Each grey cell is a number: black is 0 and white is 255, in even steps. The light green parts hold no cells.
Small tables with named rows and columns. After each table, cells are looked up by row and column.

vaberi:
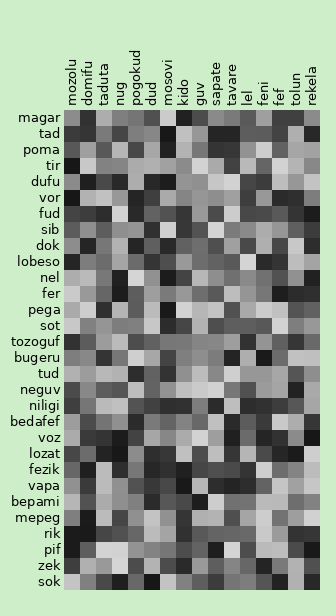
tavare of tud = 207
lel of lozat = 181
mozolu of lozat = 71
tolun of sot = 126
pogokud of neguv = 189
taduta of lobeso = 108
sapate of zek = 94
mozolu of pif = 27
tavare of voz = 32
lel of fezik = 52
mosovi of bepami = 87
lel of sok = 125
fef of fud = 89
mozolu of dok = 141
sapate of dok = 79
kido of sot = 70
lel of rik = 105

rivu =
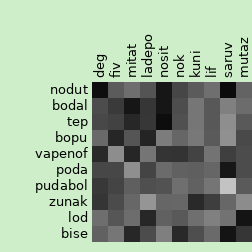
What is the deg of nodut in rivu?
14
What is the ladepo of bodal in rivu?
54
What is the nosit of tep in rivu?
13
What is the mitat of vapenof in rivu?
38
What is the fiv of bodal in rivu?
58
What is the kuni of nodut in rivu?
91
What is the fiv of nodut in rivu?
91
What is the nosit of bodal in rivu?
22
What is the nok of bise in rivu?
41
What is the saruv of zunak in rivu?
103
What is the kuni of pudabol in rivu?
97
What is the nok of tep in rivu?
80
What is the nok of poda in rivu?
97
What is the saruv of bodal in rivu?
128
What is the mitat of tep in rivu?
39
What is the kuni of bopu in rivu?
120
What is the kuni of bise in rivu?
78
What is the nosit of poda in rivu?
107
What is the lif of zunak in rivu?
62
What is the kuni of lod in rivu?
111

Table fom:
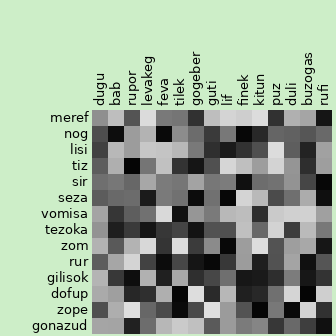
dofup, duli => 213
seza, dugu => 92
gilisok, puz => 46
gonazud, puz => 55
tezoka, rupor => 58
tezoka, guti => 82
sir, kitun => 109
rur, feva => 12
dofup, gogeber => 221
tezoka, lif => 80
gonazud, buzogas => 62
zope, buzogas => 211
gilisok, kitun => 26
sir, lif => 124
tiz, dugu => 93
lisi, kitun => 79
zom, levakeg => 216

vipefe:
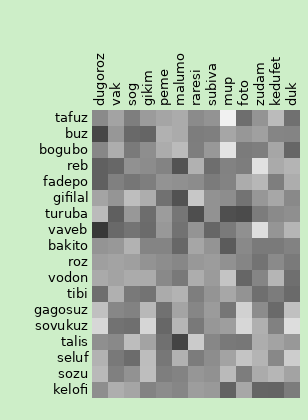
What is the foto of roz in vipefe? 133
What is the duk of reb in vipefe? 180
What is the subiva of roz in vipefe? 156
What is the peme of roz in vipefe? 141
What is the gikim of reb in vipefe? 140
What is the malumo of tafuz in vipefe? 171
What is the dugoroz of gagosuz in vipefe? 192
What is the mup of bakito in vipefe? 91
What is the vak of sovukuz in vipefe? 114
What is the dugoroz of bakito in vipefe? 148
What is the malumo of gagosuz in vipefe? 164
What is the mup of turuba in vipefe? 79
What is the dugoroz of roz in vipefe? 159
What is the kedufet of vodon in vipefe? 181
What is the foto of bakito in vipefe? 137
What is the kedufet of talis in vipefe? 163

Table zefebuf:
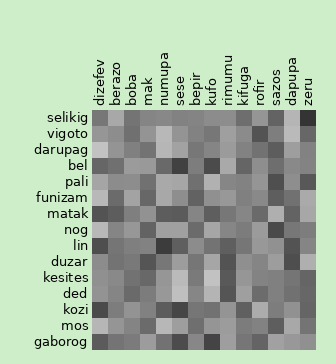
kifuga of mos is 124
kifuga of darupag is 130
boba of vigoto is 112
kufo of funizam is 144
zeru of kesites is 101
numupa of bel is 105
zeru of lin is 133
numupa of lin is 60
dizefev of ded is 147
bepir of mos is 111
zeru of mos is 116

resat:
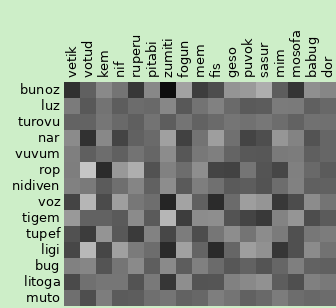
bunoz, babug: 143
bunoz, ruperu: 55
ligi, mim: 54
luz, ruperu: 108
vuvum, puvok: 88
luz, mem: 115
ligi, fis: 42
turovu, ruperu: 95
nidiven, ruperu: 133
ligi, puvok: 158
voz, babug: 140
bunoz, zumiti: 14
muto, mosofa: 109
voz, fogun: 163

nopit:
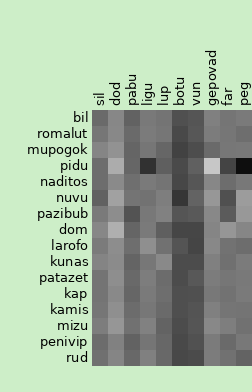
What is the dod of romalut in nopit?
136
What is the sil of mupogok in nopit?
133
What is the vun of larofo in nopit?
69
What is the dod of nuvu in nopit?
161
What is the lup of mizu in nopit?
99
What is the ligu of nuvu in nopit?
114
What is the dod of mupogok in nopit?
146
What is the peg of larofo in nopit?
109
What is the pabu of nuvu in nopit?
116
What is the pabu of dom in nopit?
101
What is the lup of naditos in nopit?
116
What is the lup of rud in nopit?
104
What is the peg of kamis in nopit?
116
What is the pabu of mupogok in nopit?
101
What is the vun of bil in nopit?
85
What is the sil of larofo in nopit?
123
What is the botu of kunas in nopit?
76
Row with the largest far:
dom

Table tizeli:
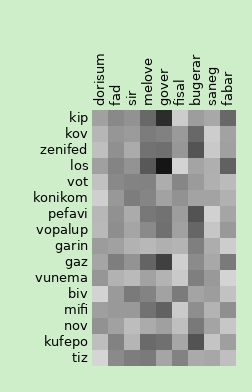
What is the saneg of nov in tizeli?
164
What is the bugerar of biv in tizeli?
164
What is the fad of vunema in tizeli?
178
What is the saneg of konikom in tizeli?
163
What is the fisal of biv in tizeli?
123
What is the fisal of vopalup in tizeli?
161
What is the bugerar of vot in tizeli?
155
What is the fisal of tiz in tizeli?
130
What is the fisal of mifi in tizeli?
202
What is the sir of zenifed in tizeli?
171
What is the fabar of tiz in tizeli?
191
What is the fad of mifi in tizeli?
153
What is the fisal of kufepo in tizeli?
166
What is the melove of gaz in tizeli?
100
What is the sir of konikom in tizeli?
125
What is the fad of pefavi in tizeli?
145
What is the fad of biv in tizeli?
154

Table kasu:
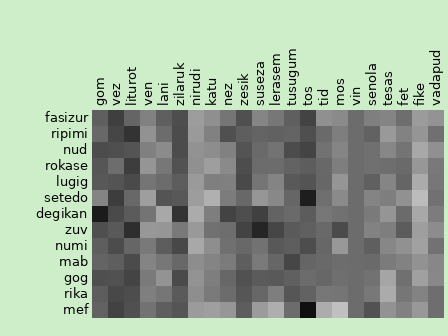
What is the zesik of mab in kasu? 94
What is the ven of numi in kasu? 121
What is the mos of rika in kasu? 117
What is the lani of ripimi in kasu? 108
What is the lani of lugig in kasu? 108
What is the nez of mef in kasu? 150
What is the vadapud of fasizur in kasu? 147
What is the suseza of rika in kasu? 103
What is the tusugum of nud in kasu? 76
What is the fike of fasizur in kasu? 155
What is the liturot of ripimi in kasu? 51
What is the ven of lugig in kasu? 117
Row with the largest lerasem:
mef

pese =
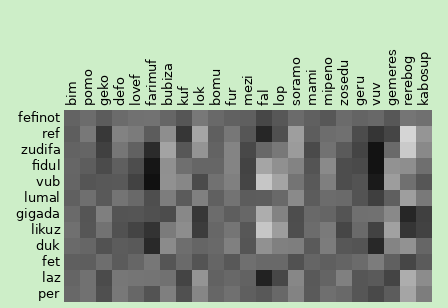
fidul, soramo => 131
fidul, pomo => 93
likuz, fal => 198
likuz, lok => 60
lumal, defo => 116
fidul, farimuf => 22
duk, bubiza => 139
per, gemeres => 92
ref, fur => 119
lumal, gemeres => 95
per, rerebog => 165
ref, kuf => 54
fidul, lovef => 77
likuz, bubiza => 123
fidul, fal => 165
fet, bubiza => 85
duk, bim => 106
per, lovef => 103
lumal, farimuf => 78
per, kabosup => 125
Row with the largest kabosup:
ref

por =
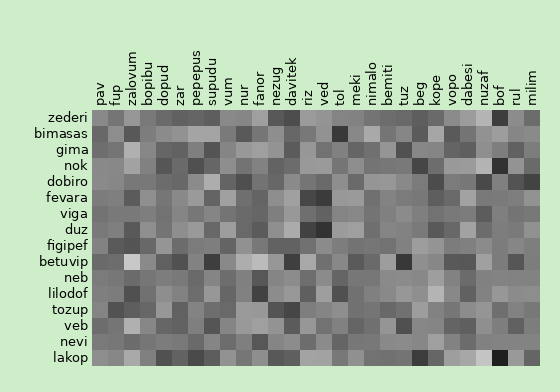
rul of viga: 116
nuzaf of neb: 129
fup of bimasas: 141
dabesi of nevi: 108
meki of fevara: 154
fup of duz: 127
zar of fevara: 137
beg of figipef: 157
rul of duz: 122
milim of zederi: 108
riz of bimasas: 120

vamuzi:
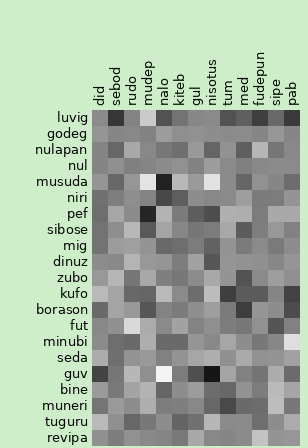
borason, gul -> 142
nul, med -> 128
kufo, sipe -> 133
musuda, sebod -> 104
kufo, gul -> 109
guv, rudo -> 183
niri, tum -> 138
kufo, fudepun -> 91
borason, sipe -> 141
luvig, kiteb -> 115
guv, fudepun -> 116
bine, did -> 154
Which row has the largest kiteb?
musuda

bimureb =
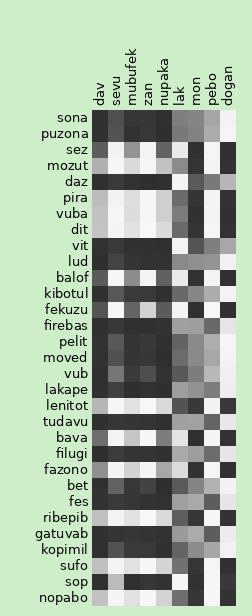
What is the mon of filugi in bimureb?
157
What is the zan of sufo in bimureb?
246
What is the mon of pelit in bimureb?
137
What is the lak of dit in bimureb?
106
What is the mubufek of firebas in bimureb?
48
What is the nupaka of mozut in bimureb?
194
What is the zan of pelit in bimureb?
57
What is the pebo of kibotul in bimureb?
172
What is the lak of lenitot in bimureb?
83
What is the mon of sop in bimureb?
50
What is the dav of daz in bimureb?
48
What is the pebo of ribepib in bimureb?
246
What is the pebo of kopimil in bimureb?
166
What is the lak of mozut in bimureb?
139
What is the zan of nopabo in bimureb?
246
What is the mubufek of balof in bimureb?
139

